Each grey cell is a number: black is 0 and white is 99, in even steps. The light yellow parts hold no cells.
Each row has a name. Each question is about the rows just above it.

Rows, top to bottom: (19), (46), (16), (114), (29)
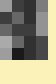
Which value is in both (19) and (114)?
[19]
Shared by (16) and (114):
[40]
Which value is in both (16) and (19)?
[24]
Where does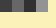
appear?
(46)

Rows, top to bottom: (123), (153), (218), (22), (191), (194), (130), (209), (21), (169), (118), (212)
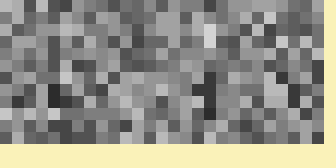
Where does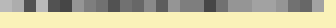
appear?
(123)
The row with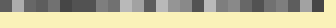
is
(212)
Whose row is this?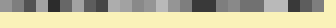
(209)
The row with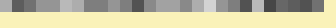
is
(218)
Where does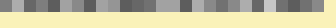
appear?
(153)

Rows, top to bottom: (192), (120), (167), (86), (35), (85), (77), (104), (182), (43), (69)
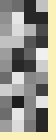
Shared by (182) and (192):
[47]
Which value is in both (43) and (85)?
[15]
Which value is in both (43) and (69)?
[15]
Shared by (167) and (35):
[61]
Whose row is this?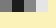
(182)
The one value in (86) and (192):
[75]

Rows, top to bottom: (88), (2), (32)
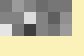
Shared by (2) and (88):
[51]
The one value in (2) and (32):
[51]
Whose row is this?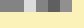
(2)
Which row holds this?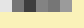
(32)

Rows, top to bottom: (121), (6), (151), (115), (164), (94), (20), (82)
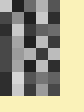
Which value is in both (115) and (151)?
[23]
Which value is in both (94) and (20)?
[18]
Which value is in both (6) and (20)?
[18]
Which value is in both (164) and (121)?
[69]

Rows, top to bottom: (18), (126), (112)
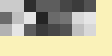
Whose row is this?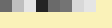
(126)
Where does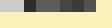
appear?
(18)

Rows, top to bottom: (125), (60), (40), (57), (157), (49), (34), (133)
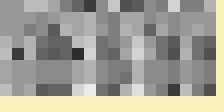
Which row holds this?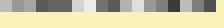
(133)
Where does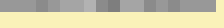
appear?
(60)
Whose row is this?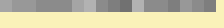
(34)
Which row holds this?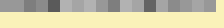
(40)
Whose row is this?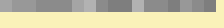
(49)
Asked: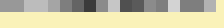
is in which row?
(125)

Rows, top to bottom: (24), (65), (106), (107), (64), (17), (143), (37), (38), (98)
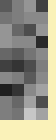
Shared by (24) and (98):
[49]
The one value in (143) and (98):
[49]
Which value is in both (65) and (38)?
[49]
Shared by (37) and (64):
[53]
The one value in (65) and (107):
[53]
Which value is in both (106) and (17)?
[30]
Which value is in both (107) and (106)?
[58]

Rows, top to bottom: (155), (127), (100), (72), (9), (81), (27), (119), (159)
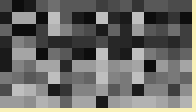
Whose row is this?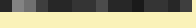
(72)
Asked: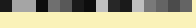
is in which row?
(9)
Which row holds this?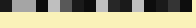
(127)
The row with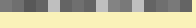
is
(27)
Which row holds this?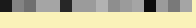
(81)

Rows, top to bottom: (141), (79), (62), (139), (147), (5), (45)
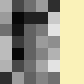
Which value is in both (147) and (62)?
[38]
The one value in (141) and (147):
[69]
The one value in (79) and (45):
[60]

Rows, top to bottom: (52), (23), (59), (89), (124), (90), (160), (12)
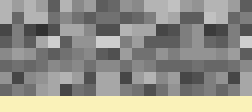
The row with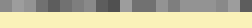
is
(124)
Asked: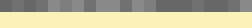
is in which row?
(90)

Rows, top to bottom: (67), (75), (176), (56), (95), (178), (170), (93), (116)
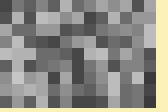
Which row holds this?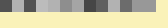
(75)
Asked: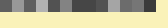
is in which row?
(116)
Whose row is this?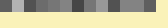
(178)
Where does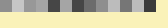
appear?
(170)
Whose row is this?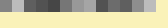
(56)

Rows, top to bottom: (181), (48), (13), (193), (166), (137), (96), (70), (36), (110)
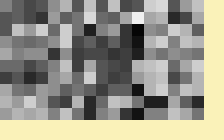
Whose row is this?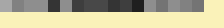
(166)
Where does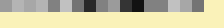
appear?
(110)
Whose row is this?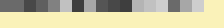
(137)
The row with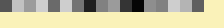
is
(13)
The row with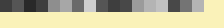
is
(96)
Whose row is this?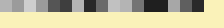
(36)

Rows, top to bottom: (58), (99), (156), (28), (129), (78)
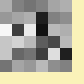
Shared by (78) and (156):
[72]
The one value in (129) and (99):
[12]
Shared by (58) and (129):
[45]
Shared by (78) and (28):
[72]
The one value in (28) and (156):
[72]

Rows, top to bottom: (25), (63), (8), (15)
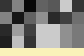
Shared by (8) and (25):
[79]
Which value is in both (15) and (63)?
[56]
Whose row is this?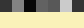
(25)
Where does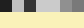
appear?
(15)

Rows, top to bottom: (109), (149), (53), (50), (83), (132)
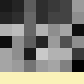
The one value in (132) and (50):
[60]
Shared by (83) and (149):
[55]

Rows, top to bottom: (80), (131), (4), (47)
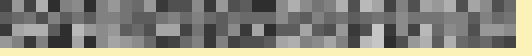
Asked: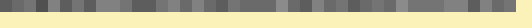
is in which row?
(131)
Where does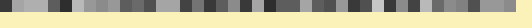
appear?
(4)
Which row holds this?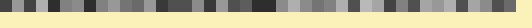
(80)

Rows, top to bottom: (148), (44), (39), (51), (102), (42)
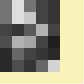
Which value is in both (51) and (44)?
[26]
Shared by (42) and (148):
[21]

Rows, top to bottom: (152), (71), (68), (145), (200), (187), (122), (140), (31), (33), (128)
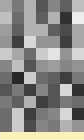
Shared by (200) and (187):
[57]
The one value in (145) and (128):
[57]
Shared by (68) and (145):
[65]
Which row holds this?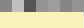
(187)
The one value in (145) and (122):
[24]
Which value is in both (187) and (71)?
[74]

